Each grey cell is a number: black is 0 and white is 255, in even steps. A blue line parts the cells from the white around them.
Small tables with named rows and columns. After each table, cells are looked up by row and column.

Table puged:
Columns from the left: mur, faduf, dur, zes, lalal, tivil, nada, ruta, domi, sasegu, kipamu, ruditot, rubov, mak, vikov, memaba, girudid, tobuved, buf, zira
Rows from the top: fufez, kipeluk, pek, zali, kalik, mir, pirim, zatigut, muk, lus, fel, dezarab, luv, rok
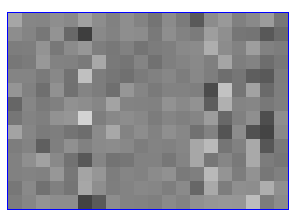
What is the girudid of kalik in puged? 118
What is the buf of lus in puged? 86
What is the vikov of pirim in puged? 93
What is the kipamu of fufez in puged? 116
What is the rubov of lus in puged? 134
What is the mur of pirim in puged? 102
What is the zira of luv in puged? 143
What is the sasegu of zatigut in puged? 136
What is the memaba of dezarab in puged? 148
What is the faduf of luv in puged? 137
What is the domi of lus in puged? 136
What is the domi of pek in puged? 129
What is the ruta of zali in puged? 121
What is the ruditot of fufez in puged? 139

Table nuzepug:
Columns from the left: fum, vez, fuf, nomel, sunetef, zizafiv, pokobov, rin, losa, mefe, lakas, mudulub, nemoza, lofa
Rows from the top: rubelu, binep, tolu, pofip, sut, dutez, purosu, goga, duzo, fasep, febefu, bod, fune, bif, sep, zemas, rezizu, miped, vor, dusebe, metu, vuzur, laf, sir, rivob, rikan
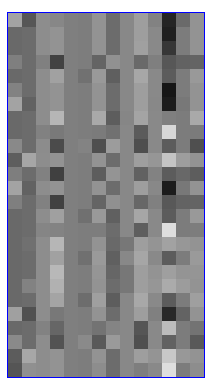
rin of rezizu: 105
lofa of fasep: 79
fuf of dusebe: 141
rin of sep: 96
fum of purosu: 163
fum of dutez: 130
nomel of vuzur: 120
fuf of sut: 141
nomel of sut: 161
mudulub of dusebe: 171
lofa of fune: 147
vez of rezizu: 112

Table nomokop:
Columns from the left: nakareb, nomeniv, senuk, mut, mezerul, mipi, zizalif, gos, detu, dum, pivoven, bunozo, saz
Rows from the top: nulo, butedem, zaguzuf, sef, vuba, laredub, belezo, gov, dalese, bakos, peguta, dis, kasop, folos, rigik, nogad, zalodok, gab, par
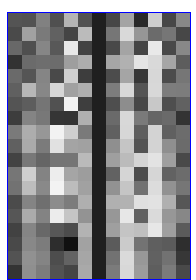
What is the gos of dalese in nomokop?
96
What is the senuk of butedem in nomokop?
122
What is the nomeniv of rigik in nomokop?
171
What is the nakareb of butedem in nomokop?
74
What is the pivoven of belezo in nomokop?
200
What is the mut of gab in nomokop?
77
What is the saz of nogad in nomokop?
91
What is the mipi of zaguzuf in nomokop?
66
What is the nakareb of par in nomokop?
52
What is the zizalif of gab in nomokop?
31
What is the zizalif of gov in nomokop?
31
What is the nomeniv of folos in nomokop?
132
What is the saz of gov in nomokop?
51
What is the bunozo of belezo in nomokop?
78
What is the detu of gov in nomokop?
216
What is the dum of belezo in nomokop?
71
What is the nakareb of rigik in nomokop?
86
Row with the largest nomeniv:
dis

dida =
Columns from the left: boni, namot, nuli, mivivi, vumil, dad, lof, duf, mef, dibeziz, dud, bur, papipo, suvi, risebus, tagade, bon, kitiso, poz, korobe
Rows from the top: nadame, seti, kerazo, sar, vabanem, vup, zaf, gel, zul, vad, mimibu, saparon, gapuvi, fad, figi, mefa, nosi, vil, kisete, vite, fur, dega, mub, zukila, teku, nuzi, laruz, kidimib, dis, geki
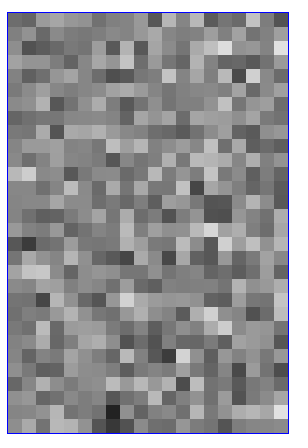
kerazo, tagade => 221
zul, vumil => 169
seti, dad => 120
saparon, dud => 184
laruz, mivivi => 141
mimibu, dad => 131
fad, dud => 94
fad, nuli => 136
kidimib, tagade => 155
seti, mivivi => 138
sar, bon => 104
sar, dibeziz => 110
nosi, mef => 177
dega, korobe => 189
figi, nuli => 95
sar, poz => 114
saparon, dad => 121
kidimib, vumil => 137
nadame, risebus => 91

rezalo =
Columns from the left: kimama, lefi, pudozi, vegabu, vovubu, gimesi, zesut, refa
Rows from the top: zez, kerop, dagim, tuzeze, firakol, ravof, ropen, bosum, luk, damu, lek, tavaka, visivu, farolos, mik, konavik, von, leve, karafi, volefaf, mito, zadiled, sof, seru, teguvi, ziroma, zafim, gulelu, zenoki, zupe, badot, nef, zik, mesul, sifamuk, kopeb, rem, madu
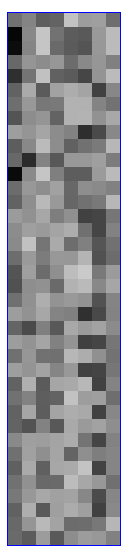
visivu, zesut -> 138
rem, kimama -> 104
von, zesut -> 85
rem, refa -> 182
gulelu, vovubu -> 194
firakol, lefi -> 116
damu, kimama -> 93
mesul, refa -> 112
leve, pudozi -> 124
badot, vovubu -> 172
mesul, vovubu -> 188
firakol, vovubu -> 91
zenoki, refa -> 135
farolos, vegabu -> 153
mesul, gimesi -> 167
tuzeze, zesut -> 150
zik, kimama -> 96
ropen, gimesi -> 177
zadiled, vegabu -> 132
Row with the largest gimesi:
karafi

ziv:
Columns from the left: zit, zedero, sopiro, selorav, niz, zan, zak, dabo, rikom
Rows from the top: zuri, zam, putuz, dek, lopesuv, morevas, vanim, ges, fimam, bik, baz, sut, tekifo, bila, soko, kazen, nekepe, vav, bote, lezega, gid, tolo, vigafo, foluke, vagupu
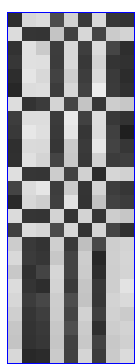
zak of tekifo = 212
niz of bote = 67
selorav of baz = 68
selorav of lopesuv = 66
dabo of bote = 206
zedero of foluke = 50
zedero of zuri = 215
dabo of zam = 203
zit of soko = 219
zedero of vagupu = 40

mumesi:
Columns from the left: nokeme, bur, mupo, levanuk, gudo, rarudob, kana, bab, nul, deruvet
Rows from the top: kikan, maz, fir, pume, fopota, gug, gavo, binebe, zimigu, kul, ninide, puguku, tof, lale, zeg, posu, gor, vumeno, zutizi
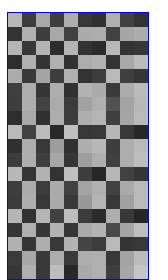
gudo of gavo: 60
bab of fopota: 185
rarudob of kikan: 55
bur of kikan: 60
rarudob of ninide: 159
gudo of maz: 64
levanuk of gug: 174
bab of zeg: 174
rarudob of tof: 163
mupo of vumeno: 57
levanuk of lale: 171
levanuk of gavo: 171
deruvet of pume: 187
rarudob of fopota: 51
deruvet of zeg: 38
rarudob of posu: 170
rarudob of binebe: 174

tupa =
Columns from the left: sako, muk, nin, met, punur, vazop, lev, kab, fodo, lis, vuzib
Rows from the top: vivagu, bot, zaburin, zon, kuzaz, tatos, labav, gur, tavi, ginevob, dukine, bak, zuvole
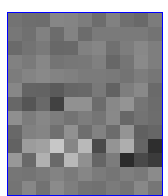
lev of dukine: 101
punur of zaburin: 105
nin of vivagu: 109
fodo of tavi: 148
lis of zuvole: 136
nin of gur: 135
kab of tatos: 98
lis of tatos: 137
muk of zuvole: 135
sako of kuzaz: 124
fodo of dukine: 43
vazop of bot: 108
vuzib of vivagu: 124
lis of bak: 121
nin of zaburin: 122
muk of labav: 85
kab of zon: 103
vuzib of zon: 126

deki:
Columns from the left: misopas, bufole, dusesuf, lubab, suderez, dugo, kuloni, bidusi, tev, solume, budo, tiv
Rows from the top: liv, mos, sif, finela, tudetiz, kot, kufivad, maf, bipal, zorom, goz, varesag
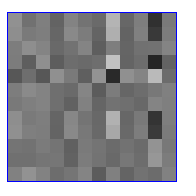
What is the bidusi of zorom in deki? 107
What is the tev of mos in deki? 99
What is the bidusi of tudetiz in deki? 41
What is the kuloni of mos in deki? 100
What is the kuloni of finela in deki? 110
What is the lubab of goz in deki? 118
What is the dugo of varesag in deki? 132
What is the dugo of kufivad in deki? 129
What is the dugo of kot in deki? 133
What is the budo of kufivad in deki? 132
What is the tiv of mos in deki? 124

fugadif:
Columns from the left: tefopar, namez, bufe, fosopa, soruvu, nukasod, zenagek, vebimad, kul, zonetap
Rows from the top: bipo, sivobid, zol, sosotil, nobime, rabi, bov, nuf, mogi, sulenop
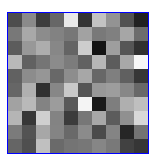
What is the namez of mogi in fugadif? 83
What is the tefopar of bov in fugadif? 162
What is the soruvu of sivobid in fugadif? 119
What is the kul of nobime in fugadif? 96
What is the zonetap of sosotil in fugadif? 247
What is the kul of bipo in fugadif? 82

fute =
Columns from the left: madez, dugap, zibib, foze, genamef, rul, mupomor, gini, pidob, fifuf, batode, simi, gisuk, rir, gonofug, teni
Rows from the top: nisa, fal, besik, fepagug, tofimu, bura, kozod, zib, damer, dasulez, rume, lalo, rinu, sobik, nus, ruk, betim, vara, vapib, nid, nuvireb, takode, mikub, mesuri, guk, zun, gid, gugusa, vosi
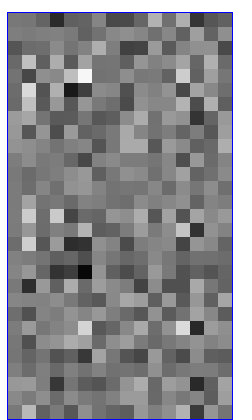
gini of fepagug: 117
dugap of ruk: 151
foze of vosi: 122
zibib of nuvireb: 130
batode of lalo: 112
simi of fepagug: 139
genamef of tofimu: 190
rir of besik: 144
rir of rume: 152
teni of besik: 73
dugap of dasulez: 142
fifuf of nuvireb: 157
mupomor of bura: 139
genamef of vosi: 87
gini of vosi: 101
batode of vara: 137
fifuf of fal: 134
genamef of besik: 116
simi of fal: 135

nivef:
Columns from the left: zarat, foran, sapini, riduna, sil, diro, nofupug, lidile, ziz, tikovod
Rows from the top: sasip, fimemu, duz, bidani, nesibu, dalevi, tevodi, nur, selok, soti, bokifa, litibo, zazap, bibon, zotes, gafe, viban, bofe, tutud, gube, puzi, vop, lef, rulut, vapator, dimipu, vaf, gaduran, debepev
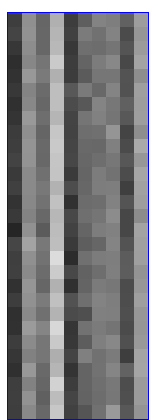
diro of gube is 100
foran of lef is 155
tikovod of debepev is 148
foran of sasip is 144
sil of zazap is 77
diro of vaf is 100
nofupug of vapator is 113
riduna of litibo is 196
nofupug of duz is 109
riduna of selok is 198
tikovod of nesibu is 142
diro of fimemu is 123
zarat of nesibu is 50
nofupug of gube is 123
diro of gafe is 101
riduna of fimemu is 181
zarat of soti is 62

